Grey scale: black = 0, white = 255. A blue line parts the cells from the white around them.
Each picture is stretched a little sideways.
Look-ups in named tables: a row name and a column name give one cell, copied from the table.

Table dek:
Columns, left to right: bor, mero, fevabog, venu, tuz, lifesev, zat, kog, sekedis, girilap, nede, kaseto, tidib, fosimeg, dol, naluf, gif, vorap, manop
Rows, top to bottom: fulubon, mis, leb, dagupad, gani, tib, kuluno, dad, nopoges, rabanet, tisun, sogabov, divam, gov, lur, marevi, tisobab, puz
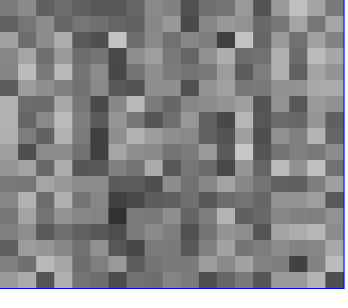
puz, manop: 78
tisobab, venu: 167
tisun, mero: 163
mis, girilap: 152
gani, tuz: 116
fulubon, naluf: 154
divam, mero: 178
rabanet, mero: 79
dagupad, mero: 165
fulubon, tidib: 116
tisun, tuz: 86
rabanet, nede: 123
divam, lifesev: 135
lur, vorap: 183
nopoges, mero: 125
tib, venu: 127
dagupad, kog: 143
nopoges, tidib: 84
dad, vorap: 149
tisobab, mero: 112

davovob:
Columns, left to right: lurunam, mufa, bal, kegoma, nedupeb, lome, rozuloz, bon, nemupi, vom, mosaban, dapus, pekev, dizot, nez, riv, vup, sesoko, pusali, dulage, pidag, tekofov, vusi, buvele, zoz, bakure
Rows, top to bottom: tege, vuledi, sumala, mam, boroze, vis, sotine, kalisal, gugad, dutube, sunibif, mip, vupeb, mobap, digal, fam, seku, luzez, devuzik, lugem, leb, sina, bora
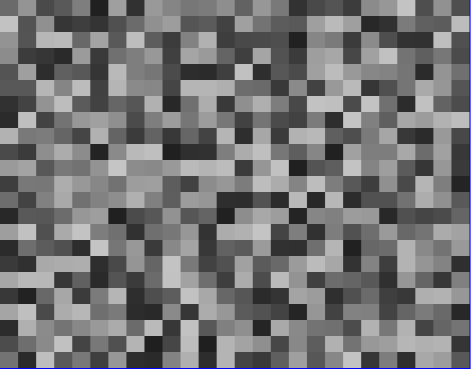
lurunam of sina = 76
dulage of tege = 60
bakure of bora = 88
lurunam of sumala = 147
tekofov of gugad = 166
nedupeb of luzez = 96
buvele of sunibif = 54
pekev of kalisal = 119
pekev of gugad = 181
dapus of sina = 31
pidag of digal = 110
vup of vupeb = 185
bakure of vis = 85
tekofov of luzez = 48

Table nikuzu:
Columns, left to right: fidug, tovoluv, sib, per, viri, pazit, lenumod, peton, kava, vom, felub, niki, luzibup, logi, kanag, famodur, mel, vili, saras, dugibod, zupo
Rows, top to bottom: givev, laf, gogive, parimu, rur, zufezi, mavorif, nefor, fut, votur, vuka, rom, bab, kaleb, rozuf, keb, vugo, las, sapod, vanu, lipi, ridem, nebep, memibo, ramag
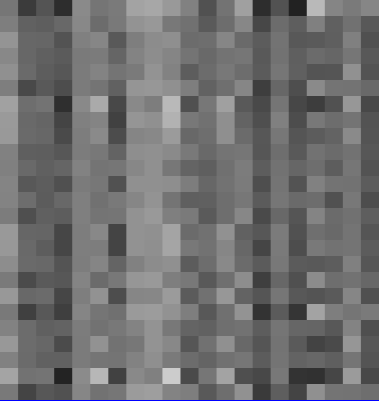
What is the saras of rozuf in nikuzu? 105
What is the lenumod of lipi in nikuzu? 120
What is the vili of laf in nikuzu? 128
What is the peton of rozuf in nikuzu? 146
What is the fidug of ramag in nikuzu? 121
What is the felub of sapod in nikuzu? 91
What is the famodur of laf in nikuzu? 108
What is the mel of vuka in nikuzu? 102
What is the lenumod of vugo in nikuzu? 100
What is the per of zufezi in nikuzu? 77
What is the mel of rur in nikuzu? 96
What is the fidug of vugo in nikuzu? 141
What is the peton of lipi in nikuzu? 131
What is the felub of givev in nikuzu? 129
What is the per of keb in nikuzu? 70
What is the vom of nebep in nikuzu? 122
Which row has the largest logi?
givev

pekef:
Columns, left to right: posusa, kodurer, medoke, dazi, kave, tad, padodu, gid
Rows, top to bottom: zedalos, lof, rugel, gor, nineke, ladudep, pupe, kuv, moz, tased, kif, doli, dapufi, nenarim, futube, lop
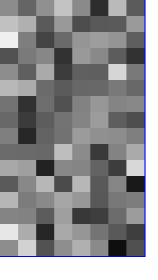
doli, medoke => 183
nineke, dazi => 60
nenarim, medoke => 92
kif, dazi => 136
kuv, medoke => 93
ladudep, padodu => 121
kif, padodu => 61
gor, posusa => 82
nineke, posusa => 141
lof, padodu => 90
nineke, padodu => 214
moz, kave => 155
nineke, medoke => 170
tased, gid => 170

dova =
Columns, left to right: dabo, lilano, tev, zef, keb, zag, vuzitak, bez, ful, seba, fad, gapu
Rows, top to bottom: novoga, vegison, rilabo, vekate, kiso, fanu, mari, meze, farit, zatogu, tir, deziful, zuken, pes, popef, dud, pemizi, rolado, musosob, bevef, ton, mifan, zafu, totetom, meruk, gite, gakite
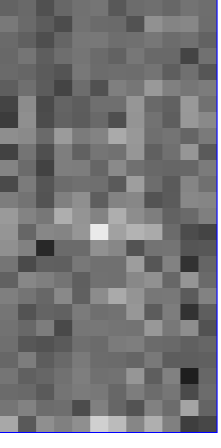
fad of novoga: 115
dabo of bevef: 117
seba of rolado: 103
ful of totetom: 94
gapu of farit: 122
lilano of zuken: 115
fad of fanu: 118
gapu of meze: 137
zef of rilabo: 101
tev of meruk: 90
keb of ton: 118
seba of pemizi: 130
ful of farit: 111
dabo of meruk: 107
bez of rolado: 136
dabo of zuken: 125
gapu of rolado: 106
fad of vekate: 68
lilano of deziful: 123
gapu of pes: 127

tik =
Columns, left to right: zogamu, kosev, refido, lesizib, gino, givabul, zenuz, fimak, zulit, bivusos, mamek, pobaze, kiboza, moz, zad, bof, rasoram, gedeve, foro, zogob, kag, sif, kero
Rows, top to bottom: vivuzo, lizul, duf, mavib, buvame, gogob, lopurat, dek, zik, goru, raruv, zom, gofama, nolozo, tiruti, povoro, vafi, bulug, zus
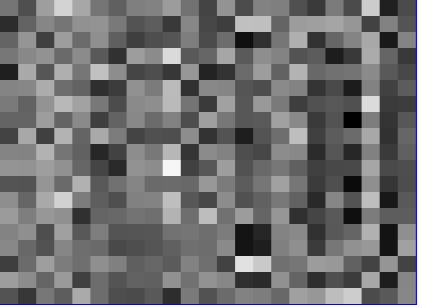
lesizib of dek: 100
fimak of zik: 68
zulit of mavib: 139
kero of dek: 87
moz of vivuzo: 76
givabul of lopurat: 120
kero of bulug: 134
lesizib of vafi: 124
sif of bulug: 29
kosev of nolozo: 126
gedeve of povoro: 59
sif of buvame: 89
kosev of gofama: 102

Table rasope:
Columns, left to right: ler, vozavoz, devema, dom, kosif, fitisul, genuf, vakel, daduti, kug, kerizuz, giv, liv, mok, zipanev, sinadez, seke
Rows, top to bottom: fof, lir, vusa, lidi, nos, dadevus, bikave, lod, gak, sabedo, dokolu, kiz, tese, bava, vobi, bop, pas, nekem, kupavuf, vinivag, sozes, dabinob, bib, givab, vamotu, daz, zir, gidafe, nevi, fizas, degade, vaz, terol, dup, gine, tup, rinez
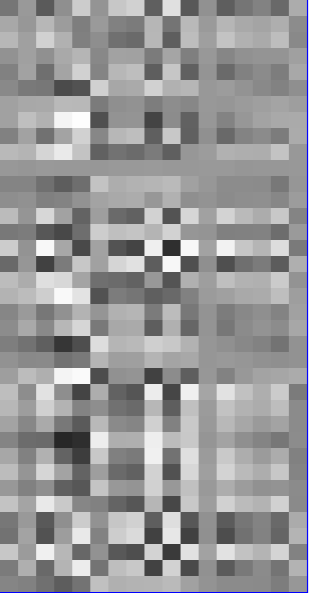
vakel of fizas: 97
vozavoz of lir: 151
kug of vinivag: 188
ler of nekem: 188
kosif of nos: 209
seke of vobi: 154
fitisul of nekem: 111
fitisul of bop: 162
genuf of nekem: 107
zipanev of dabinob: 130
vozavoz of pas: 150
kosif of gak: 209

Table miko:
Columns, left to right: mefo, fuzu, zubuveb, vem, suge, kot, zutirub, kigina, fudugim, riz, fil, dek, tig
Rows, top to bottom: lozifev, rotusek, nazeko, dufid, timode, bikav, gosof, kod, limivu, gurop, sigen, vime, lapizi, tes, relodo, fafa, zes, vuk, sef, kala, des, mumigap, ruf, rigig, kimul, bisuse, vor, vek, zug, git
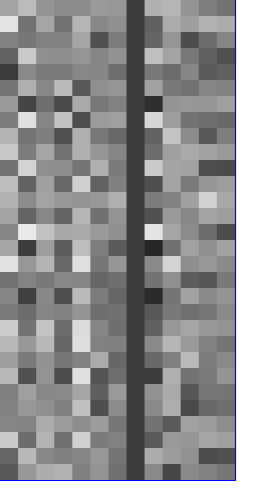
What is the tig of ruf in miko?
137
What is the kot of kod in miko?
155
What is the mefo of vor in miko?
133
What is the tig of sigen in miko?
75
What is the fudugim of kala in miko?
89
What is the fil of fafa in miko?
161
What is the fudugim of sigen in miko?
201
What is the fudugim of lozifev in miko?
176
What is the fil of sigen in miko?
162

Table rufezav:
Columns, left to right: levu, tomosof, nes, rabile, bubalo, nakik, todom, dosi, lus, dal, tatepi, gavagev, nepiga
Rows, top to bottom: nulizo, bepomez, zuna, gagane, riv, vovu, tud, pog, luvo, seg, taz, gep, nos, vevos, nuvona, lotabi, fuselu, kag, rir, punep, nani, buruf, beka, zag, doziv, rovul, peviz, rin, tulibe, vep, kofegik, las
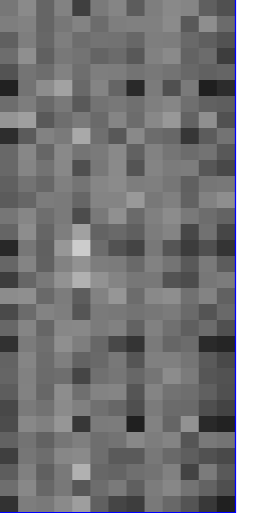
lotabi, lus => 120
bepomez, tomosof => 130
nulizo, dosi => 92
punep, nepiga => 105
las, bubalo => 158
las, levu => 50
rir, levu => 140
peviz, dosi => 32
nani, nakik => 123
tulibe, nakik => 110
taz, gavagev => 87
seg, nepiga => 88
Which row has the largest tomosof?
pog

